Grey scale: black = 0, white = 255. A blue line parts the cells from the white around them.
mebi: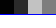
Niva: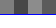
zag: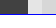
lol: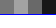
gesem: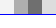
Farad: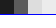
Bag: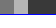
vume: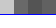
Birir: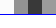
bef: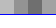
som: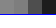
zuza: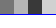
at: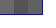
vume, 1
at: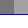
lol, 0
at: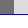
gesem, 2
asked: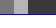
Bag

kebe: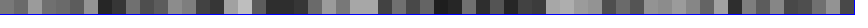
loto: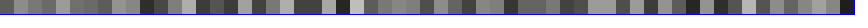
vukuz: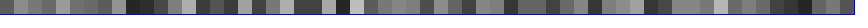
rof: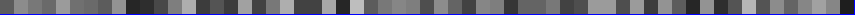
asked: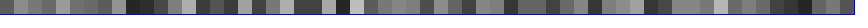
vukuz
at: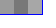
kebe, 23
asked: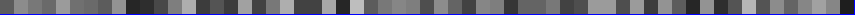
rof
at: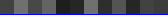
kebe, 27

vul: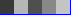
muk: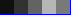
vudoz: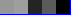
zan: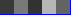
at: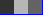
zan, 2
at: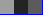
vudoz, 1
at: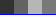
muk, 1
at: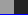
vudoz, 1

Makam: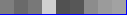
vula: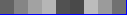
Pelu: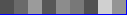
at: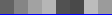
vula, 0
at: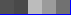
vula, 4
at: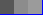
Makam, 5
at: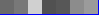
Makam, 1
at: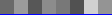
Pelu, 1

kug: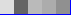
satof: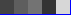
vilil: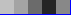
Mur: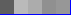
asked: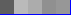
Mur
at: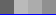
kug, 1
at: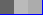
kug, 1
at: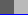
Mur, 0
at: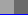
vilil, 1

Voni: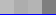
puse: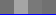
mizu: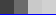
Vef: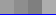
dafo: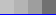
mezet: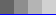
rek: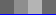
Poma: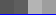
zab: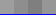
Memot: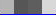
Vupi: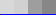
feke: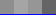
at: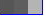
Poma, 0
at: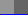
feke, 2
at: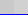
mizu, 2
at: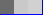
mizu, 1
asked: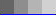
mezet

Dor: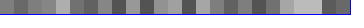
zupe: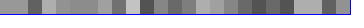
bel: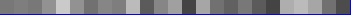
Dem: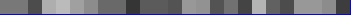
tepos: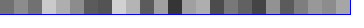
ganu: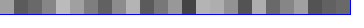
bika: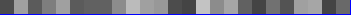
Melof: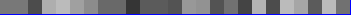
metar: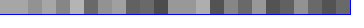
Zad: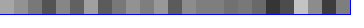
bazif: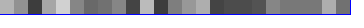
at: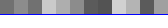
tepos, 0
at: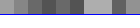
zupe, 15
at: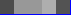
metar, 11
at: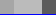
Dor, 20

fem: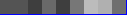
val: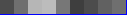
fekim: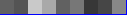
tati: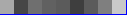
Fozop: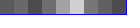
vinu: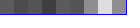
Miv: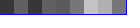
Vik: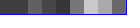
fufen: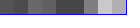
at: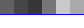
Vik, 2
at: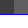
Vik, 1
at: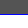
fem, 0
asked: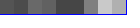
fufen
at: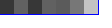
Miv, 0
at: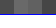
fufen, 1
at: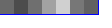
Fozop, 1

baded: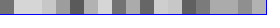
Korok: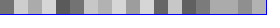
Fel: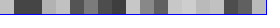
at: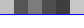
Fel, 4
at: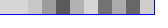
baded, 1
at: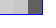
baded, 11

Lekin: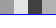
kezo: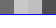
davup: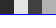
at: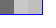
kezo, 0
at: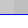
kezo, 1
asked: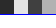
davup
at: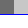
kezo, 0

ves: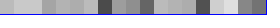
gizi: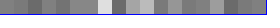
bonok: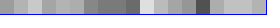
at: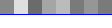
gizi, 6
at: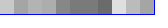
bonok, 2
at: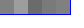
gizi, 14
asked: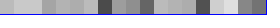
ves

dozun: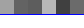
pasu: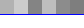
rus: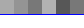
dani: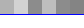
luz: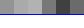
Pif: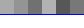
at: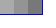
rus, 0
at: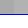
luz, 1
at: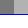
rus, 2
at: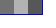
Pif, 2
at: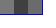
luz, 3
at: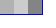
pasu, 0

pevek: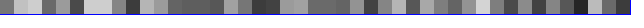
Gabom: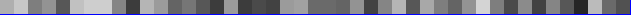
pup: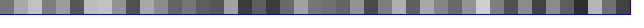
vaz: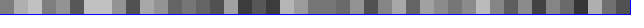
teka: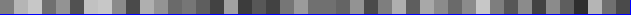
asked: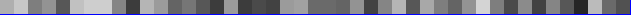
Gabom
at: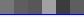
pup, 13
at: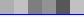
vaz, 1
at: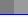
pup, 3
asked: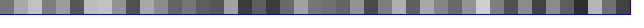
pup

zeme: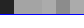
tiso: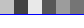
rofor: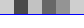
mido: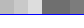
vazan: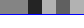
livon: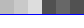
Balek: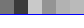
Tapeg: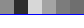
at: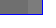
mido, 3
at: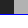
vazan, 2
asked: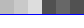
livon
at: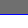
mido, 3
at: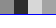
Tapeg, 0
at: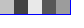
tiso, 0

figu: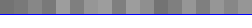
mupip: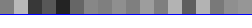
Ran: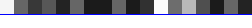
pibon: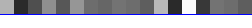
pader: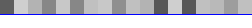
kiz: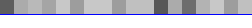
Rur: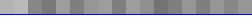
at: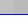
pader, 14
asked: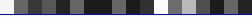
Ran
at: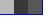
mupip, 1

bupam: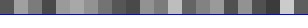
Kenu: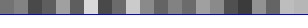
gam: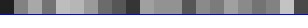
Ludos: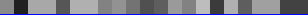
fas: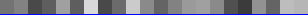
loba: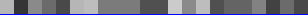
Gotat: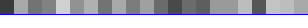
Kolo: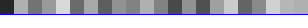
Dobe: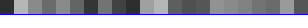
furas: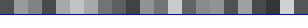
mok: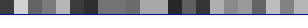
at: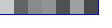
furas, 12
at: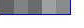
Kenu, 11
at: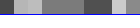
loba, 4

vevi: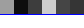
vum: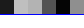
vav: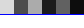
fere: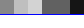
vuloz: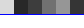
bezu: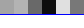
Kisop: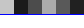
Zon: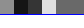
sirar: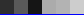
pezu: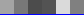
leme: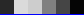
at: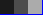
Kisop, 1
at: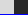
vuloz, 0
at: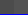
pezu, 2

